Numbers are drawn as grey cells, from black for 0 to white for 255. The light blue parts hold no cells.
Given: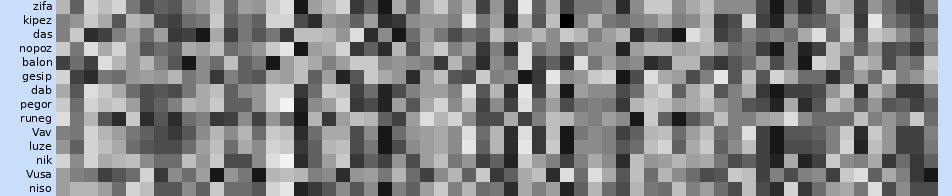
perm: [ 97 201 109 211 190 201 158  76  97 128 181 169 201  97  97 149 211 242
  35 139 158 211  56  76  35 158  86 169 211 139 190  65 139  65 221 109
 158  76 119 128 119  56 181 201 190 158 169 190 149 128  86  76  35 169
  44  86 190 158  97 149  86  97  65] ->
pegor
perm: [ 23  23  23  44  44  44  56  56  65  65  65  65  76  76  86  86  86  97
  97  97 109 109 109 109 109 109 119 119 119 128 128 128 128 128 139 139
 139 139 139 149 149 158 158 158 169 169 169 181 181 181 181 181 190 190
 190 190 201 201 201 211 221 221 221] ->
Vav
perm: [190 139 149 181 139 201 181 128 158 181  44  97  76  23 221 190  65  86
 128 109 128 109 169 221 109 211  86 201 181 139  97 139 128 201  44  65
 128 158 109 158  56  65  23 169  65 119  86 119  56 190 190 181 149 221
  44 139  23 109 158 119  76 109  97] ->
das
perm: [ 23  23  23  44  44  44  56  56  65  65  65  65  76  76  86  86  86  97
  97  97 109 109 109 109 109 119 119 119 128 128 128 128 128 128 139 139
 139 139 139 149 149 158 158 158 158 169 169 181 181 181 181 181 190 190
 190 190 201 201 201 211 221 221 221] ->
runeg
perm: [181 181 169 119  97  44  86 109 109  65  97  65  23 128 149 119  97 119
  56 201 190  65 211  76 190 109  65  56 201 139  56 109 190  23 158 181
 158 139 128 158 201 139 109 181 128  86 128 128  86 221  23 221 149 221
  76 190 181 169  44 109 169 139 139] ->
Vusa
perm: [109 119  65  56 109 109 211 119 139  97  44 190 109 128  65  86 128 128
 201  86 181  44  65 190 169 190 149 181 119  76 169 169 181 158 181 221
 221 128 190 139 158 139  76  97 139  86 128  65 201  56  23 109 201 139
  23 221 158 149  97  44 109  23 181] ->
Vav
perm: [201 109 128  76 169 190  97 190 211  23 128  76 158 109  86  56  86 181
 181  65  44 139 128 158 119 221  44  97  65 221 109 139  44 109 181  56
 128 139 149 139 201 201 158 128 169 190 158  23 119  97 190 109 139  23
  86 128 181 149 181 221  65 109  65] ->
balon

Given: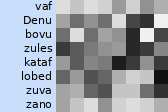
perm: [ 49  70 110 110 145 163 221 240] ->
Denu
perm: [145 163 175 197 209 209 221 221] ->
zano
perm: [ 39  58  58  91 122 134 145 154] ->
zules
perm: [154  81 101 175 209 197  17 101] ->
lobed

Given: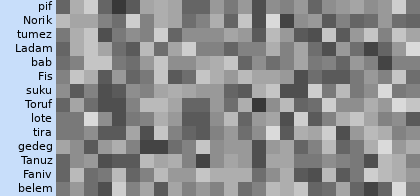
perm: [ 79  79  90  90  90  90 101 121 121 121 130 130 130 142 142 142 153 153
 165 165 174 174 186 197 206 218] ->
lote
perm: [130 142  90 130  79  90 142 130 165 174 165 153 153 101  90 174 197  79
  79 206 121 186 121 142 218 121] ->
suku
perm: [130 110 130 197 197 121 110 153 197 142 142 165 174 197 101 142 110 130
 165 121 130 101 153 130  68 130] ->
bab
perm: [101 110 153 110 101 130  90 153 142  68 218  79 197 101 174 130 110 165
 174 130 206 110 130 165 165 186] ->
Norik
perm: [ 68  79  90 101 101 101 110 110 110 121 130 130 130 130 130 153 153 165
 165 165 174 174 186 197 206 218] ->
belem
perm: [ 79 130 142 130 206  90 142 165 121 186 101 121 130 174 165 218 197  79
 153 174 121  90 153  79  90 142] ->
suku
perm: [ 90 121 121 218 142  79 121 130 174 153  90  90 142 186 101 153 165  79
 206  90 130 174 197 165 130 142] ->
lote

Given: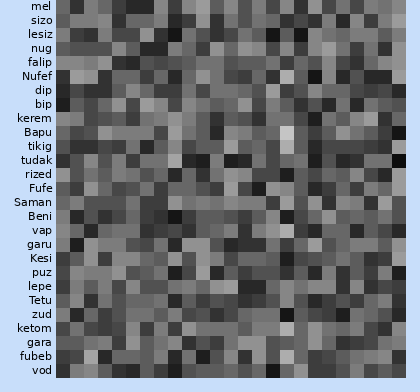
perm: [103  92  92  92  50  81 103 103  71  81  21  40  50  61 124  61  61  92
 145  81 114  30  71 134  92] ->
Beni
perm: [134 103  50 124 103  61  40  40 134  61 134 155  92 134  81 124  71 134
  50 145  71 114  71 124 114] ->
mel
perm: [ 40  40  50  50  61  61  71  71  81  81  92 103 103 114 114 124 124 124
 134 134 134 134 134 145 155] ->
lepe
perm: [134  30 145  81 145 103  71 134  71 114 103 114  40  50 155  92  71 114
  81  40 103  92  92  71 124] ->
rized

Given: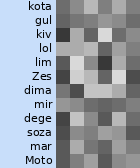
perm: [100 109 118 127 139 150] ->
gul
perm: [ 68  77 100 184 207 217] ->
Zes
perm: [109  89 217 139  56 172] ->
lim
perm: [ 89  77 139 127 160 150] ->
soza

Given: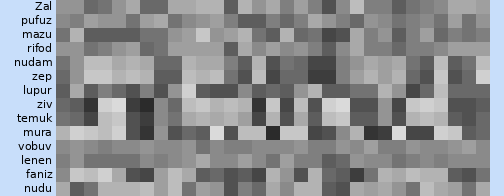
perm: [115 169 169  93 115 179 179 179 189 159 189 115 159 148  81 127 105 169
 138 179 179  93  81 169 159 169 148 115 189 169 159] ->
nudu
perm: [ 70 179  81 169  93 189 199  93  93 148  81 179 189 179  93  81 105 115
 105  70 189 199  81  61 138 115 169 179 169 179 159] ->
temuk
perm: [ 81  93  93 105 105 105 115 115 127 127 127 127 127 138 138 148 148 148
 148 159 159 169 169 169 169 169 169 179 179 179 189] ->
Zal
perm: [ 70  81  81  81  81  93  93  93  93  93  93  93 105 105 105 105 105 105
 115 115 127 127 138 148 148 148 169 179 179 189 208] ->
lupur
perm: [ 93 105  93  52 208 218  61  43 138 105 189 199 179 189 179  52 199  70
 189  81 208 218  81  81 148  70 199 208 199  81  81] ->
ziv
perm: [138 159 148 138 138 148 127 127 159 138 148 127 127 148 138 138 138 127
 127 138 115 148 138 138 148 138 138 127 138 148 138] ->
vobuv

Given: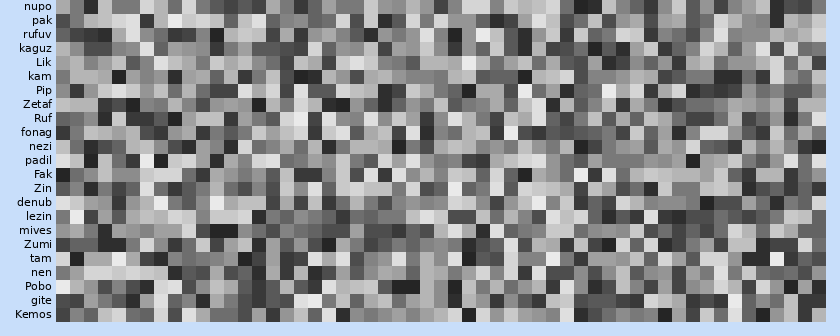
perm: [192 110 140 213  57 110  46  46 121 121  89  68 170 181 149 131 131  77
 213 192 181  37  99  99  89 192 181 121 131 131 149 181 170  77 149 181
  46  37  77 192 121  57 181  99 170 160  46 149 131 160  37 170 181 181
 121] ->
kam
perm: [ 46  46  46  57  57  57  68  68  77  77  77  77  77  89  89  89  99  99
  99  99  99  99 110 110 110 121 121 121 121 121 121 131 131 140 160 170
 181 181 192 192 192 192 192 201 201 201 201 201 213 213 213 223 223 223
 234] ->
Zin
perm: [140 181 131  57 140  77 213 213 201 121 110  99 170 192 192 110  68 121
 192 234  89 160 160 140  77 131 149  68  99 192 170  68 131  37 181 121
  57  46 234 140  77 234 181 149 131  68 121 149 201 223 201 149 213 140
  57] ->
denub

